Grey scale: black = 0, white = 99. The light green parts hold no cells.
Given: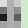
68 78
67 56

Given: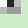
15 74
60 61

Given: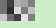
25 67
17 84

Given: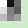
7 40
50 36

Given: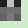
75 14
43 42

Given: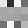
18 96
66 64

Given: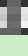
39 38
44 43

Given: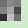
54 49
65 28
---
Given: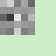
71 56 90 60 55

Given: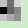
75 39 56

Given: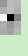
59 74 51

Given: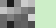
54 67 40 38

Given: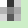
98 50 72

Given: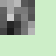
61 65 34 43 70

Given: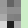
59 55 49

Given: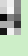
84 96 39

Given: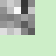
70 74 54 36 36
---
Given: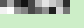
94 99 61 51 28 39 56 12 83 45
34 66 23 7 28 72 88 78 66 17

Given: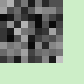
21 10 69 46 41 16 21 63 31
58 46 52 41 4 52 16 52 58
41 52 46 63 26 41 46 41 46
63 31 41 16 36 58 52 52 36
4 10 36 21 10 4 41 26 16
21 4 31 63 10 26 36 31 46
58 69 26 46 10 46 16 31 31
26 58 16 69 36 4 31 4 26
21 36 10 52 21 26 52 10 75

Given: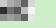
78 67 61 39 83
55 61 55 39 89
18 44 34 73 95

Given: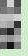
75 75 81
64 58 69
30 14 52
36 8 47
47 52 41
41 81 30
69 64 20

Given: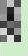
53 14 70
59 8 64
82 19 59
25 42 36
53 76 31
42 87 19

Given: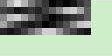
47 70 86 70 47 31 20 2 8 2 8 20 31
53 75 80 64 42 25 14 2 8 14 20 25 37
64 42 25 14 8 14 2 8 20 31 53 75 80
14 8 14 25 42 58 80 80 58 37 25 14 8
25 20 8 14 20 14 25 37 53 75 80 64 37
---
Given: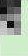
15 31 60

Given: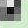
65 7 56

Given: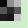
3 15 77

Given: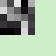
64 54 56 77 21

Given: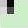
77 29

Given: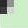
16 81
